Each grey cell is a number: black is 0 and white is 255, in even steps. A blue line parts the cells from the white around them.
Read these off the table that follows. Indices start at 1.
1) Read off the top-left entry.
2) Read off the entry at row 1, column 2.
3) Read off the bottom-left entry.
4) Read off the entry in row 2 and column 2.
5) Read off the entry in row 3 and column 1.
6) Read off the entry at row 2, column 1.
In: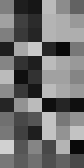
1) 127
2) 30
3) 120
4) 64
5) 127
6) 161

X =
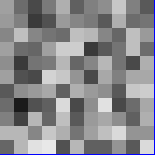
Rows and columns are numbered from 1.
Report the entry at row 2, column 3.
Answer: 58
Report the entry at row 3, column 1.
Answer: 134
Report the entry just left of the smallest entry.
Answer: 108
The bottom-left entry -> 102
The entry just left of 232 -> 225
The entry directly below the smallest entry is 66
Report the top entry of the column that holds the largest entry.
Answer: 122
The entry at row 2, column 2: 128
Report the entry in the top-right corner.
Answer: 89
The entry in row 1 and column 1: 160
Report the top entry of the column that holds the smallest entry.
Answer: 108
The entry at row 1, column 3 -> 73
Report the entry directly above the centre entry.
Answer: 102
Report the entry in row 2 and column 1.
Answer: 154
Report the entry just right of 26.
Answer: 81
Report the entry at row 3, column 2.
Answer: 191
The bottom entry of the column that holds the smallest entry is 183
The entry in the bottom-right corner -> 218
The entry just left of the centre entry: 199

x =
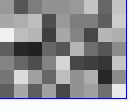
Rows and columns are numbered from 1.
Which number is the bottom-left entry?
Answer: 94
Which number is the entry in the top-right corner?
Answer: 197
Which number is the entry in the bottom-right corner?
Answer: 234
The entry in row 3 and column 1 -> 240
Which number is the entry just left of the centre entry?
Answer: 102
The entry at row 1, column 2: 86
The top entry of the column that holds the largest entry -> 153
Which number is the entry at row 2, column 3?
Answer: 189
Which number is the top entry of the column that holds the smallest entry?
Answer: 125
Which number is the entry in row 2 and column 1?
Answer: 167
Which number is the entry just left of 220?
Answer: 118
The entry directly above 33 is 181
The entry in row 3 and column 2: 189
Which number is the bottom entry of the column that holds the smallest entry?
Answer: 94

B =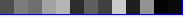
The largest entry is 203
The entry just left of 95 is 45
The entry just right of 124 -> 110

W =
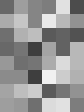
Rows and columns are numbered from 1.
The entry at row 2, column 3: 133
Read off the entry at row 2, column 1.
171
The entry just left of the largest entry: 62
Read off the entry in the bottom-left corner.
158
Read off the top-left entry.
104
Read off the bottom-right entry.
125
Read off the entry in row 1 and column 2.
158
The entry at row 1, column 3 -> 133
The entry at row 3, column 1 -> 111
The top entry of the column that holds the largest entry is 125
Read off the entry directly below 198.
177
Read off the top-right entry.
76

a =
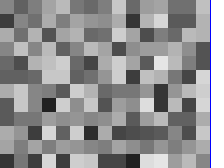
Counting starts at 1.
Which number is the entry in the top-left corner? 134
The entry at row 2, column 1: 61
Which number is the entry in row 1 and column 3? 126
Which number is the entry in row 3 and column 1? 172
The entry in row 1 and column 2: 97
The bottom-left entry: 53
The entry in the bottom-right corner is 134
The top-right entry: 192
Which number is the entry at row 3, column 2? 112

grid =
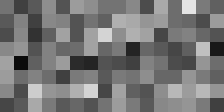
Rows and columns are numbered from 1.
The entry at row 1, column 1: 115
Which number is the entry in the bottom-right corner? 64
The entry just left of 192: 96
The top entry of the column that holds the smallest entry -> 64
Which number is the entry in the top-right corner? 96
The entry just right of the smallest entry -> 96
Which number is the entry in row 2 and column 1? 89
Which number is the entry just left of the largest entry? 109
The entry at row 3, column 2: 136
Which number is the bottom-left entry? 70
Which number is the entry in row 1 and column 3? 89
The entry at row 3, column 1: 76
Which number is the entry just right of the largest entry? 122
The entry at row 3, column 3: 50
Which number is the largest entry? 228
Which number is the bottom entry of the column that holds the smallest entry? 89
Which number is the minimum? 11
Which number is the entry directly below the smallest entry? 109

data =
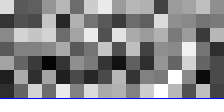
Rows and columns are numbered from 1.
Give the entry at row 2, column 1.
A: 52
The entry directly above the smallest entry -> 137
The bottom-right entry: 66
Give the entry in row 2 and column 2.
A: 81
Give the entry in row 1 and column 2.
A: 89
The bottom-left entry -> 46
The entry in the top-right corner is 143
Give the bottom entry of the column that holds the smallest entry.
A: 108
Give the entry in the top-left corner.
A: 219
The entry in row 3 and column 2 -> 211
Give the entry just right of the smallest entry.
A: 52
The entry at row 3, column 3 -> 197
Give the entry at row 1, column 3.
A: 95
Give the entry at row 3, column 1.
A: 137
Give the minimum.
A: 4

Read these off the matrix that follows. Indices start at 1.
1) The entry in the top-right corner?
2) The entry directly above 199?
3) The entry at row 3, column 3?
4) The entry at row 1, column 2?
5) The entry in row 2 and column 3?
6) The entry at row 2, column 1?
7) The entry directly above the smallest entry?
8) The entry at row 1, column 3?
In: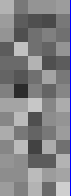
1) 156
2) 128
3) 112
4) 120
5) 79
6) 156
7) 85
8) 148
